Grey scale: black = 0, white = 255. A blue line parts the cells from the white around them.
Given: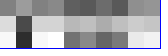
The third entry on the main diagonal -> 248
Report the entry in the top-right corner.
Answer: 149
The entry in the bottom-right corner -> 242
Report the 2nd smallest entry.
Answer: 74
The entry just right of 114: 137
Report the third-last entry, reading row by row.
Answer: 122
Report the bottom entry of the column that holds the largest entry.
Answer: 255
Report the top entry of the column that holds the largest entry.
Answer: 137
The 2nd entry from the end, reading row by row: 234

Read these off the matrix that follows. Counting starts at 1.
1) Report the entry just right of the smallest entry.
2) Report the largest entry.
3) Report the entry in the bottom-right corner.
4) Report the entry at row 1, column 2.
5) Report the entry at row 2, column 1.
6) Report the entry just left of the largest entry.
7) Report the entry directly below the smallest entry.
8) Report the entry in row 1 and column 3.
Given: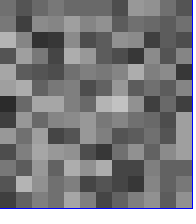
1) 105
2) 194
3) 145
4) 84
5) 120
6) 180
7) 63
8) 105

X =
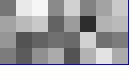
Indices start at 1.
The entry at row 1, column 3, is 246
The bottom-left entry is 124
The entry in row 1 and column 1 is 118
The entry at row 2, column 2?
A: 186
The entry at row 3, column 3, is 99
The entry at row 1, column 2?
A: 233
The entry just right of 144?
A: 171
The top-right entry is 201
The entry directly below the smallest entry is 209
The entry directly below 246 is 201

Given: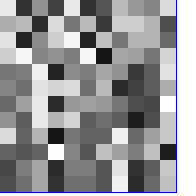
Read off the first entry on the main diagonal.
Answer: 233
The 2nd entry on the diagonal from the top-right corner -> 180
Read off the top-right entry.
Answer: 219
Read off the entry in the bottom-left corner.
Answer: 78
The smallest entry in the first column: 71
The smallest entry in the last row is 43
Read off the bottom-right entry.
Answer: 192
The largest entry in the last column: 254
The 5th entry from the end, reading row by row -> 85
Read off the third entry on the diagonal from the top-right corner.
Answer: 180
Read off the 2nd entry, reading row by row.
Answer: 50

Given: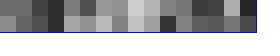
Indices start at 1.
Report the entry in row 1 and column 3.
67
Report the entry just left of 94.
130
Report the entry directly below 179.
159
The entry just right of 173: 38
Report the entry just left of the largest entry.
144
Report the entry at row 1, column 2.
109
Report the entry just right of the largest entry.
179
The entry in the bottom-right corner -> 74
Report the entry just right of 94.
88

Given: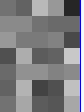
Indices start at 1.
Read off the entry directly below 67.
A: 92
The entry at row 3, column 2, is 122
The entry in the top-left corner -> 114
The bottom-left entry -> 114
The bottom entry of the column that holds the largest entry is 167
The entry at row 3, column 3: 122
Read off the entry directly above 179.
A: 145
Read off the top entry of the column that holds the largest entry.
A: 38
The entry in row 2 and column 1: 138
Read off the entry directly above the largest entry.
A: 73

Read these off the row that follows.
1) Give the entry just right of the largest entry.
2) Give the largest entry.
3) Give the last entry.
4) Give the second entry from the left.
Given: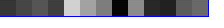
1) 162
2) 209
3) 105
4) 70

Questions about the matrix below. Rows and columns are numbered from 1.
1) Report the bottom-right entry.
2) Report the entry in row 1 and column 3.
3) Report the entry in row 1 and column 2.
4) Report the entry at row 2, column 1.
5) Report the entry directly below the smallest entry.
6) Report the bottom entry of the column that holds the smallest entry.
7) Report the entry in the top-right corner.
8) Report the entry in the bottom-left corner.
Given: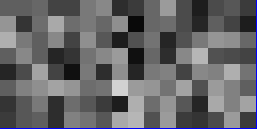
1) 59
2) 103
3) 95
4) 149
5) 81
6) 182
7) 59
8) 59

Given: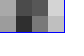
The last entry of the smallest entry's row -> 191
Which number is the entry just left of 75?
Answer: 169
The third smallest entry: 87
